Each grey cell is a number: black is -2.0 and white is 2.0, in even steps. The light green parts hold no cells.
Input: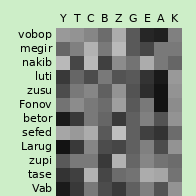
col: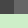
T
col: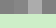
E
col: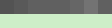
G
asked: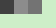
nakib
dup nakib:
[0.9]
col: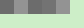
K

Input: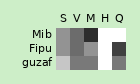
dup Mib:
[2.0]
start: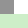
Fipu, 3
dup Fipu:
[0.3]
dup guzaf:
[-0.1]
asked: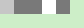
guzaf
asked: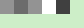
Fipu

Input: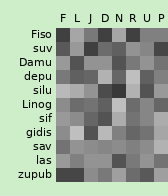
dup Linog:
[-0.3]
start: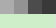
silu, 2
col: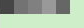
P

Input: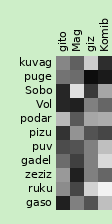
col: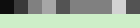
giz
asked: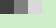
gadel
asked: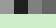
zeziz
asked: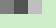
gaso

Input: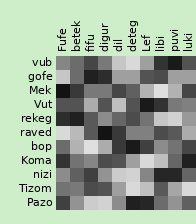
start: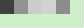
Pazo, 1
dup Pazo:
[0.3]
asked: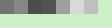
Koma
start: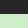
nizi, 8
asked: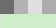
bop
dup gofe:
[0.5]
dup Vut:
[-0.7]

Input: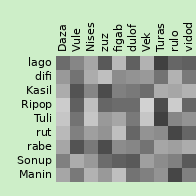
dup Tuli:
[1.1]
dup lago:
[-0.5]
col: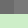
dulof

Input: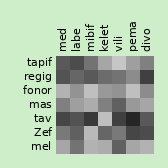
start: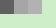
mel, 5
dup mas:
[0.0]
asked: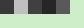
tav
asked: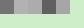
mel
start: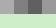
mas, 3

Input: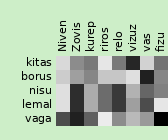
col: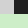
vas
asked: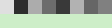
nisu
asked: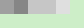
borus
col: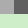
kurep
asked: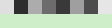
lemal
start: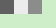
vaga, 3

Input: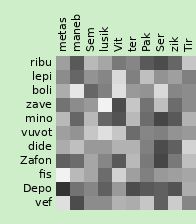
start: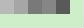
ribu, 3
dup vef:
[0.2]
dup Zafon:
[-0.1]
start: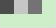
zave, 5
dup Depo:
[-0.5]

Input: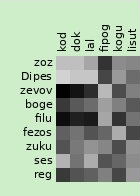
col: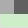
lal
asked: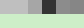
zoz
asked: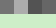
ses
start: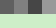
reg, 3

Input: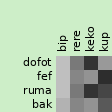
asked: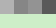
bak
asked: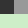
dofot

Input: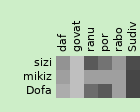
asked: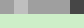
mikiz
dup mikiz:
[0.5]

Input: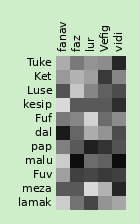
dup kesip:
[-0.6]
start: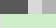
meza, 1

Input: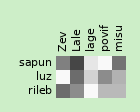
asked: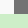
sapun
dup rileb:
[0.9]
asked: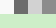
luz
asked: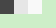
sapun
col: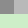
povif
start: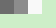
rileb, 1
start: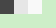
sapun, 2

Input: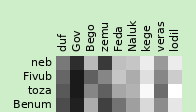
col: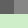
Bego
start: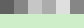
Fivub, 3
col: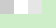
lodil
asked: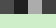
Benum
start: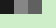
toza, 2

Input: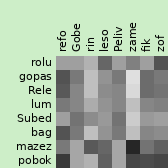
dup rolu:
[0.5]
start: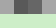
mazez, 2
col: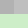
rin
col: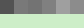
zof
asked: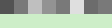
gopas

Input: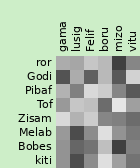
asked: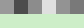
Melab
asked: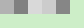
Pibaf

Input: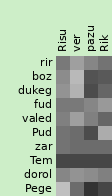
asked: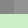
dorol
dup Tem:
[-0.9]
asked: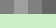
valed
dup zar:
[-0.3]

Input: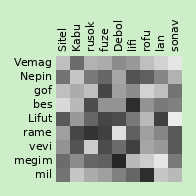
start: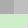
gof, 2
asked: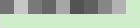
Nepin
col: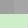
rofu
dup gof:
[1.0]
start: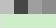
gof, 3

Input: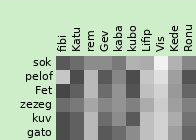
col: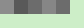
Gev
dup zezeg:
[0.0]
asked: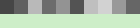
Fet
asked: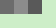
kuv

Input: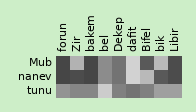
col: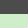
Libir
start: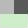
nanev, 7
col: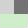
dafit
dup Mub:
[-0.9]
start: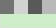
Mub, 5

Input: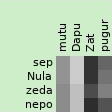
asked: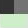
Nula
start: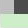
zeda, 2
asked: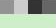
sep
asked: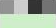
Nula

